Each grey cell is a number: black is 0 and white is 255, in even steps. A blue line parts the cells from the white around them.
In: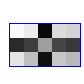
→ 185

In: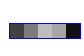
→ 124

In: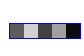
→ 93

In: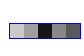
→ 136

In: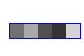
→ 113

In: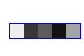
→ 92

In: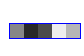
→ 135
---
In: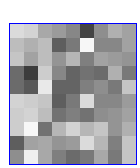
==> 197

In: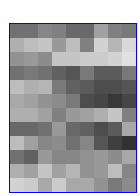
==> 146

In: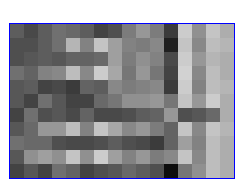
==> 79

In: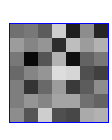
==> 120

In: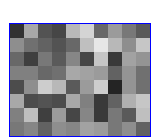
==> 104

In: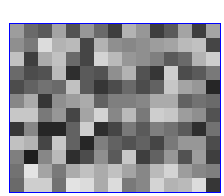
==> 193
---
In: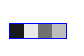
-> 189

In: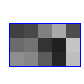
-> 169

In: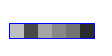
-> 136

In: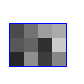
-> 171

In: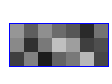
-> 107

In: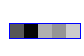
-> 149

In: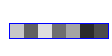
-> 111

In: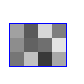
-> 126

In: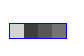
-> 115
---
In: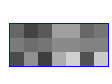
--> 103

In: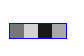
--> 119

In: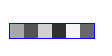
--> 168

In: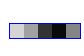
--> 212

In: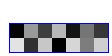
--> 6

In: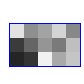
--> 226

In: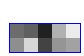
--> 108

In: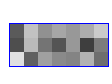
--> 90

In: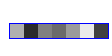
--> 176
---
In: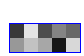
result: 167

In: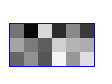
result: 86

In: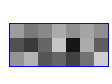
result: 86

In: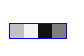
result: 17

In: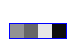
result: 230

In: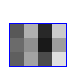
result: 75
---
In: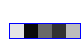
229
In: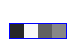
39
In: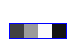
65
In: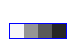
247
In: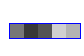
119
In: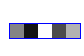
132
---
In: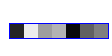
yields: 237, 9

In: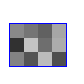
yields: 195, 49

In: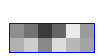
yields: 234, 59

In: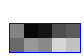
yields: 213, 8

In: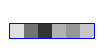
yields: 224, 51

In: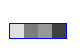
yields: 224, 64

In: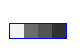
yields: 242, 49

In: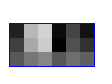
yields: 210, 3
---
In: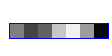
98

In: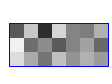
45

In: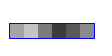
124

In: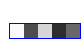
214

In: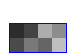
173

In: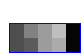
156
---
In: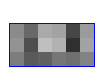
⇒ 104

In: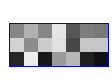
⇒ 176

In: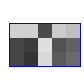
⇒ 209

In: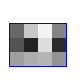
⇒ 200

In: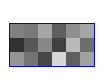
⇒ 121

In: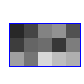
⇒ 69

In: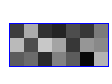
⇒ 171

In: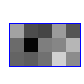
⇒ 77

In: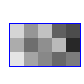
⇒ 150
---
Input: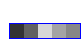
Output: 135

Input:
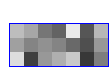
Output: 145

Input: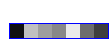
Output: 136

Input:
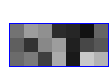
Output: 101

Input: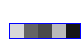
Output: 100

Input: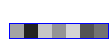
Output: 148
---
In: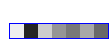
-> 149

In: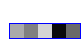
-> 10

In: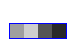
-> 40

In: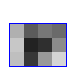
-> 106

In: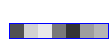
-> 121

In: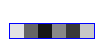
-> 136

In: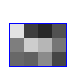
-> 81

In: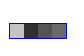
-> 106

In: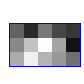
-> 71
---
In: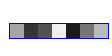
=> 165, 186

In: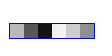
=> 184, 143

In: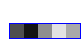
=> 78, 169

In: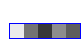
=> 235, 93

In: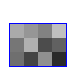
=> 170, 42

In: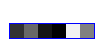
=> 50, 128
